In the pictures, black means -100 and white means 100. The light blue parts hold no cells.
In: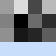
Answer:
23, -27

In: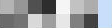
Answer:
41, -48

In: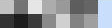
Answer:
52, 25

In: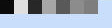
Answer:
-91, -1

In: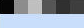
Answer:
-95, -51

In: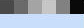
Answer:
-43, -93

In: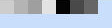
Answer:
61, -20
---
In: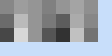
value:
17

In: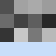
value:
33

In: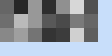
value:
19

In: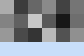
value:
-19

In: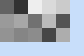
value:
87

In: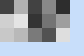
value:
-48

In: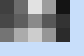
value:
77

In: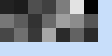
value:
-38
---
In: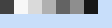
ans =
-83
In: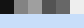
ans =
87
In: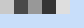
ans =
74
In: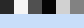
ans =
2
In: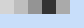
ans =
33
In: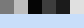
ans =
76
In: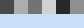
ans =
12
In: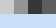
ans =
-26
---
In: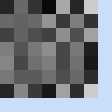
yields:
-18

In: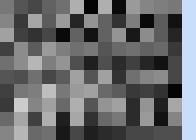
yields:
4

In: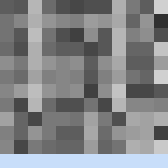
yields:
-10

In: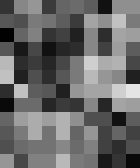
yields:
-32

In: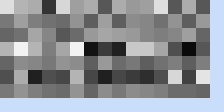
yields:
-6
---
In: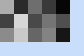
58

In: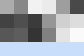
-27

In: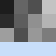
-38

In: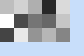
83

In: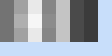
26

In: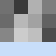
60
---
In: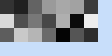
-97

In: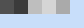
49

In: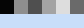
28

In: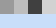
48

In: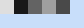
-22

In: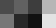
-69

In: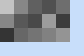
-9

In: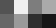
21

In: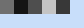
-39
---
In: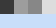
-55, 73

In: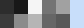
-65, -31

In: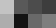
53, -1

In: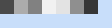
-42, -58

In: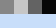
5, -95

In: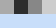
33, 61

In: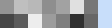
16, -19
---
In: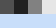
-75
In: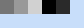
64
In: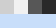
89
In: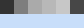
44
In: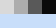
36
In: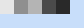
41
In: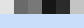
-83
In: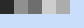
-14
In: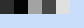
28
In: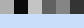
-24
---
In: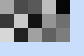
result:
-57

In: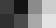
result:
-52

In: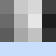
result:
-17

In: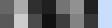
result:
-20

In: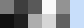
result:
-2

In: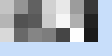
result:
42

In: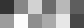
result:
-60

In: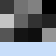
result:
54
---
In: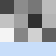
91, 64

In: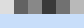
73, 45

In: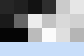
97, 86

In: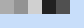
63, 35

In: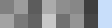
57, 34

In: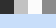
97, 52

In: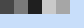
58, 30

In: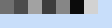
65, 27

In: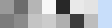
94, 83
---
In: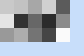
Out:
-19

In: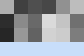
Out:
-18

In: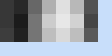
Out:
-8

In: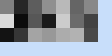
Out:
-32

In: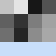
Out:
-2

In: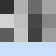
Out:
-44

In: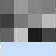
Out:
14
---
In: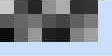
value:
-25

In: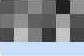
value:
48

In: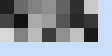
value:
1

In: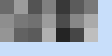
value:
-23

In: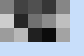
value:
44

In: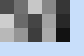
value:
17

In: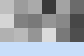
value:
45

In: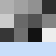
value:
-12
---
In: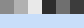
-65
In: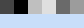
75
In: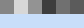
-52
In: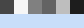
-22
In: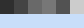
-7
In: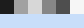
5
